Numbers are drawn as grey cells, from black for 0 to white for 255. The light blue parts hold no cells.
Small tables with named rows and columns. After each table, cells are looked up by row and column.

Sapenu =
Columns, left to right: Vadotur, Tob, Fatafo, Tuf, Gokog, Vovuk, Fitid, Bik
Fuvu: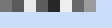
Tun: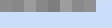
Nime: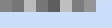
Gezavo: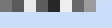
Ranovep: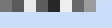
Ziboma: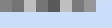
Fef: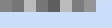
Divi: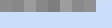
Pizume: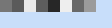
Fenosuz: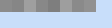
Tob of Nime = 118
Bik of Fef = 149
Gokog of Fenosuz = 126
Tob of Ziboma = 116
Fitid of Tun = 138
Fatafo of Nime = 186
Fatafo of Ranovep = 233

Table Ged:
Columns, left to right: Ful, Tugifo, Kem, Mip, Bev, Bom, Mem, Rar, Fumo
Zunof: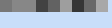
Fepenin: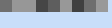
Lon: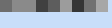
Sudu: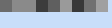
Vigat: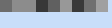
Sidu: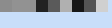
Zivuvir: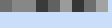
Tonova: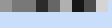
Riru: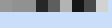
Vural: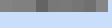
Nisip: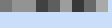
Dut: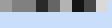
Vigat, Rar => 112
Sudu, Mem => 56
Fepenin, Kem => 151
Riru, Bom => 179
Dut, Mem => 20
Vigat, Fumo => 160
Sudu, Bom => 154
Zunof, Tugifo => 135
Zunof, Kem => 135
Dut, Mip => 41
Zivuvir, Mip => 58
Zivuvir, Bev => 97
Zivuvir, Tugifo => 135
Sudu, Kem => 138
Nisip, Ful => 120
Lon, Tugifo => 138
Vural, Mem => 117
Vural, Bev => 120

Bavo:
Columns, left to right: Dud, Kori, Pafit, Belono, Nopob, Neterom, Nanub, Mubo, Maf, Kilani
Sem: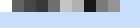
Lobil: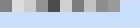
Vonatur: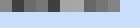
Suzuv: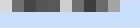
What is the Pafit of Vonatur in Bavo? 107
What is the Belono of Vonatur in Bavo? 118
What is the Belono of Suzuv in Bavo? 85
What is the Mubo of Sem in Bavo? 25
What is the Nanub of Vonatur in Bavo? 168
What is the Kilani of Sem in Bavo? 148
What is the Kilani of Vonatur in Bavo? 131
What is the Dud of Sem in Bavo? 254
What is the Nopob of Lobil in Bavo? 75
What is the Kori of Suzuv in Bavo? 111
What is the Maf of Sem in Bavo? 123
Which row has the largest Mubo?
Lobil

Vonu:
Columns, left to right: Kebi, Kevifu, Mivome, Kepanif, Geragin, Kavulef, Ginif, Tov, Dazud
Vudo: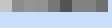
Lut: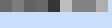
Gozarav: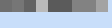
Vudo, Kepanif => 146
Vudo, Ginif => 130
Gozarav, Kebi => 110
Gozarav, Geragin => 90
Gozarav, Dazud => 163
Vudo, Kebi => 198
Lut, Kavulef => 190
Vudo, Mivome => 149
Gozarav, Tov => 130
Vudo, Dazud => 111
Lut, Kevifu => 124
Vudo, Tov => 130
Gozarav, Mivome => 99
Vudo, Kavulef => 83
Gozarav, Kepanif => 186
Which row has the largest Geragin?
Vudo

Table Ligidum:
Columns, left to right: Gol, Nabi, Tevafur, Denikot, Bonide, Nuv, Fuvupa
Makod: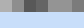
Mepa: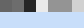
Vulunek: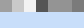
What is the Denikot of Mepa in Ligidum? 234
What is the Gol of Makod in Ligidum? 176
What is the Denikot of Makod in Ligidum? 101
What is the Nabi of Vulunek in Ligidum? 201
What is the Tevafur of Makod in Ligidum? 88
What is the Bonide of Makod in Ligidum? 148

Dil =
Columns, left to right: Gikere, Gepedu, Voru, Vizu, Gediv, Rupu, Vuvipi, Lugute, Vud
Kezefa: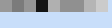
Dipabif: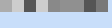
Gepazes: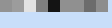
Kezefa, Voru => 149
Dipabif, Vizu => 205
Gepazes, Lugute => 108
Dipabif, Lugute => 85
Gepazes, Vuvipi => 144
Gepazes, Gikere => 146
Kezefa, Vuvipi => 144
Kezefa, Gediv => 176
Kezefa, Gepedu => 123
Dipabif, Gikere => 172
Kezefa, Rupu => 144
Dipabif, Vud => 120
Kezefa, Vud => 203
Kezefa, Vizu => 20
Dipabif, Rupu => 144
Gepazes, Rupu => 144
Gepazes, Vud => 141
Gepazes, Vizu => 128

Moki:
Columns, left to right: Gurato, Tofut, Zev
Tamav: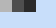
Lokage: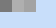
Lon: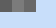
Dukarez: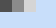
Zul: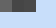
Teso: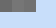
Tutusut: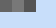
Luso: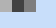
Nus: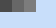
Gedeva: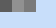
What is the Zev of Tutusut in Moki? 84
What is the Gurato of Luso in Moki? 178
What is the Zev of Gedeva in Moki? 122
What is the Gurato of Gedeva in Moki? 92
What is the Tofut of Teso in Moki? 118
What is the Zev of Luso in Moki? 126
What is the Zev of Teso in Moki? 113
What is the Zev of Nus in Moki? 124
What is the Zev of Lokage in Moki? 163
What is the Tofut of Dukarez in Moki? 139

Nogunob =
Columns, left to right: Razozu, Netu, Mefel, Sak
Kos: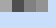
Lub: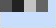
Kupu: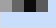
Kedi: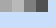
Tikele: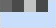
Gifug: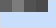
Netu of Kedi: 185
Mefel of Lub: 195
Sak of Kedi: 81
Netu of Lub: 34
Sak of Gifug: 74
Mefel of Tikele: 194
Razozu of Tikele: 103
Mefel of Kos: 129
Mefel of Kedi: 126
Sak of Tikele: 72
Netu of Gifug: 124
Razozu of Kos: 167
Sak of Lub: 100
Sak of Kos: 147
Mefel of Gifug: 82
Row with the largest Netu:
Kedi

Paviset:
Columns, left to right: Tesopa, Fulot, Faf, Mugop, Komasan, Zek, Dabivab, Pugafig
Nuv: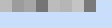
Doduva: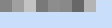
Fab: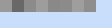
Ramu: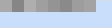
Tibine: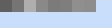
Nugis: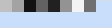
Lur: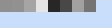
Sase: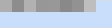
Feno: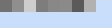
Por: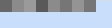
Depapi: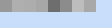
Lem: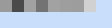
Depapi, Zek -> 140
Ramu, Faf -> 174
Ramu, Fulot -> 134
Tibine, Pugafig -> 141
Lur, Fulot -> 145
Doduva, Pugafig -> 180
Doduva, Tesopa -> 132
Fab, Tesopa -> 153
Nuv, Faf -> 166
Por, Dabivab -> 148
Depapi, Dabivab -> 189
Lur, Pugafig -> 116
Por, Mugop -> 89
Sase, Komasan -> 152
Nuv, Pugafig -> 122
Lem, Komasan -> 162
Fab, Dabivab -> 158
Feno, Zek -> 138
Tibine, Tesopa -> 95
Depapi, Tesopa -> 152
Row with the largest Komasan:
Nuv

